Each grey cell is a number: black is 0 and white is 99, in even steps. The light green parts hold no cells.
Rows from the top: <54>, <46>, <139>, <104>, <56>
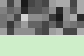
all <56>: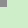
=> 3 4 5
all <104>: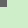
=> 5 6 8 12
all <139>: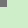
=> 1
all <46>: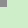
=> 8 10

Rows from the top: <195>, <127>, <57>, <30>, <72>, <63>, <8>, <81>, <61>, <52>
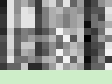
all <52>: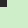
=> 5 6 13
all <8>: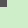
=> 15

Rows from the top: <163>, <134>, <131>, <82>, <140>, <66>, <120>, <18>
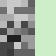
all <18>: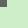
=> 3 4 5
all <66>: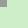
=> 4 5
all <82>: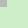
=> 1 3
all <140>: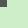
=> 5
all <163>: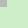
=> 1 4
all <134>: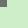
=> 1 3 4 5
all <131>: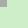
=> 1 2 5

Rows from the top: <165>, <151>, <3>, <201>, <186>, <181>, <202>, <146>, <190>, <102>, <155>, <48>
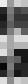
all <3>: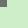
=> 2
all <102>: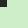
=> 3 4
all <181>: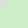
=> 1 3 4
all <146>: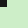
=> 3 4
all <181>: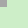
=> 2
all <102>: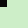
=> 1
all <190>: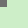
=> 2

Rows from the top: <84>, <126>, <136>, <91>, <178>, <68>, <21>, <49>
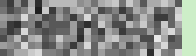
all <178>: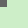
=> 1 6 9 10 14 19 20 21 23
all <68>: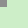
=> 10 11 18 19
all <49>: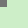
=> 2 9 16 17 19 25
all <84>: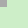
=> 5 15 22 23 25
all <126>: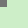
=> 1 24
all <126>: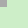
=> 11 14 20

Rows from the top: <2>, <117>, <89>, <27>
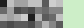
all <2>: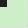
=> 1
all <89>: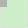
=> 1 3 6
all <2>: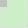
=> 2 5 6 9
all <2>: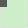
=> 7
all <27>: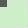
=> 1 3 4 9
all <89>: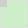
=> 4

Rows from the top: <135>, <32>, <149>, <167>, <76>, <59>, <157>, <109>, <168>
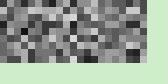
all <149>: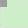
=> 4 18
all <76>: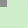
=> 9 10 12
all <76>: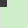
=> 7 11
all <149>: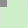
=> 3 7 15
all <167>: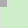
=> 10
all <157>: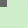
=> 1 8 15 17 21
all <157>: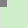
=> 18

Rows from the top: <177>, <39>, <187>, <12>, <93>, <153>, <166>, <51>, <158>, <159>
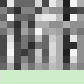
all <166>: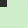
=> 5 10 11
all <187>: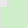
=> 7 8
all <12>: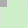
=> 6 7 10
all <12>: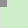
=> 1 4 8 9 11 12

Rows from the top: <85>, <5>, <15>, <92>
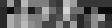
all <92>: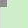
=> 3 5 9 14
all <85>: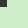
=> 1 3 9 12 13 14 15 16
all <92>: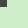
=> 7 8 10 13 15
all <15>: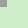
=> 7
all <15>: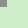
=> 3 14
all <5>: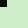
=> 2 13 15 16
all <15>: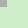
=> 2 4 10 15

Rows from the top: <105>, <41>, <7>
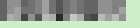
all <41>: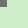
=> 4 5 8 10 12
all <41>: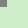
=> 6 11 17

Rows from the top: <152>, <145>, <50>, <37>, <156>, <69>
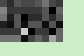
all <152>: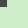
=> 1 4 5 8
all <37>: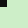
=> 2 4 7 9
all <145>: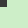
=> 2 3 4 5 6
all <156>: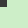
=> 1 2 3 6 7

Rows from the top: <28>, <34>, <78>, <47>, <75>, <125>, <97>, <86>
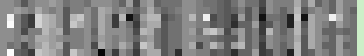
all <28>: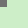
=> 10 13 24 25 26 30 31 34 36 37 44
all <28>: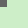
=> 18 23 32 46 48
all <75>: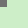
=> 23 25 26 29 49 51
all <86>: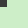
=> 5 17 20 38
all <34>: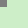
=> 5 8 11 12 17 19 21 23 26 29 30 35 37 40 42 45 47 50
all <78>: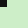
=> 19 38 44

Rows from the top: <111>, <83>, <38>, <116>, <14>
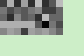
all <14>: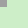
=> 2 5 7
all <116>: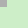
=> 1 2 3 4 5
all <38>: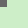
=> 1 5 8 9
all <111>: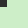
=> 3 5 7
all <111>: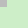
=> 6 9
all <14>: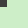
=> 4
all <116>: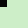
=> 7

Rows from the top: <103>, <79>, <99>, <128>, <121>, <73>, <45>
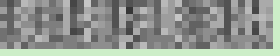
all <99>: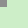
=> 15 19 22 35
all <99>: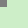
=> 3 5 16 21 28 31
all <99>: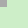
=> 4 7 10 18 32 37 39
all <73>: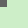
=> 8 9 14 33
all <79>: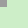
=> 1 5 14 15 22 25 32 34 39

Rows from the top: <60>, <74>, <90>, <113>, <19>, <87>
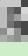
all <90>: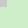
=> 4
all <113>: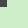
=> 4
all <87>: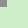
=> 3
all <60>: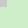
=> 1 2 3
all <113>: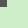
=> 3

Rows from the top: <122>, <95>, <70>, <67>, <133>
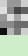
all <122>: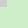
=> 1 4
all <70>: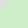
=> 2 4
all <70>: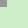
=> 1
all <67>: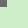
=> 3 4

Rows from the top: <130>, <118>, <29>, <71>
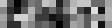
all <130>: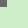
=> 6 10 14 15
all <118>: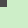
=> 12

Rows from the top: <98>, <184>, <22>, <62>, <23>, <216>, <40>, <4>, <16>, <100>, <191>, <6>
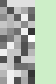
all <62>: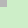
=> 2
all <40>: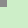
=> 5
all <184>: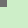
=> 5
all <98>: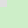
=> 2 3 4 5
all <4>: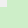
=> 1
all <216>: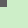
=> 1 4
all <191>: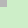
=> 1 4

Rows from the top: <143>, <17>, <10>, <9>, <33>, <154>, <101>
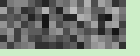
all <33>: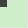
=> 3 7
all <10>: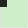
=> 5 10 11 15

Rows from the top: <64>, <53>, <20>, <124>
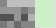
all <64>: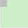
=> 2 3 4 5
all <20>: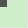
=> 1 2 4
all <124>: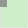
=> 2
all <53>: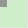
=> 1 2 3 5
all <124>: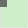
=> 3
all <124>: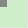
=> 4 5
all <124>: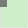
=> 1

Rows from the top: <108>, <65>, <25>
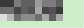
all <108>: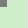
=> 3 7 8
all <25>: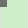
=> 3 6
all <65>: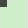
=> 3 7

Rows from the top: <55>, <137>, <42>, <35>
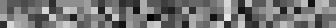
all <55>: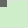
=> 6 14 16 26 28 29 42 48
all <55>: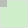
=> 36 44 47
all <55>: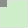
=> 9 10 11 12 32 43

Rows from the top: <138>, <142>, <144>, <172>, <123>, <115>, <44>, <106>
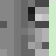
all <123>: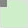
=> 1 2 5
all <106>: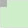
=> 6 7

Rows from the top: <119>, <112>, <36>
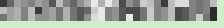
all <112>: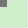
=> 9 11 21 29
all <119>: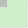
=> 9 17 22 25 31
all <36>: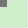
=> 1 9 11 21 30
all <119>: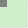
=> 5 10 23 28 30

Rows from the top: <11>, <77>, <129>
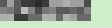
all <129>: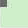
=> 5 6 9 12 13
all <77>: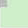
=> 4
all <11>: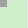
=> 2 8 9 11 12
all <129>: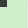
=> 3 4
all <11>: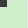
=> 4 5 7
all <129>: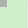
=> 1 2 7 8 10
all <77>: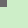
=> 11

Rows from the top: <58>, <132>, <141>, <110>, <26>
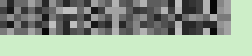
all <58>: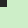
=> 2 7 10 25 27
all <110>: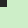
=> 10 16 18 27 28 30 31
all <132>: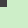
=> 1 15 21 25 29
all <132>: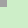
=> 9 13 16 17 18 33

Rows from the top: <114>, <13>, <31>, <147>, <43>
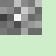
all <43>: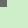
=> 2 3 5 6
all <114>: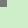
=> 1 2 5

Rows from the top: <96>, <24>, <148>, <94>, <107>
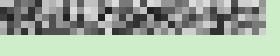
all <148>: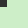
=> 5 12 20 21 24 32
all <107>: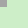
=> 1 20 35
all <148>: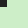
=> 2 10 15 23
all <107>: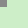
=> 11 21 24 30
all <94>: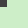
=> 6 12 19
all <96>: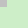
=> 1 2 7 11 13 14 29
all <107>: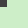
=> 2 15 18 22

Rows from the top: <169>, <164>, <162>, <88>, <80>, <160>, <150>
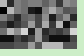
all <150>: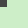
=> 1 2
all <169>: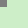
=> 3 5 6 8 11
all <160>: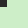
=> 4
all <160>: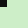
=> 1 2 8 9 10
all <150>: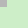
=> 7 8 9
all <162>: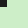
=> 8

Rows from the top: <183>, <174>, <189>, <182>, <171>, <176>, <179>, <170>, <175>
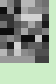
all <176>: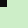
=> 4 5 7
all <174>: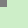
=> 7
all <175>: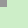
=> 1 2 3 4 5
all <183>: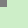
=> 2 6
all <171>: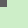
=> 3 5 6
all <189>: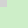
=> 4 5 6
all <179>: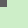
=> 1 5 6

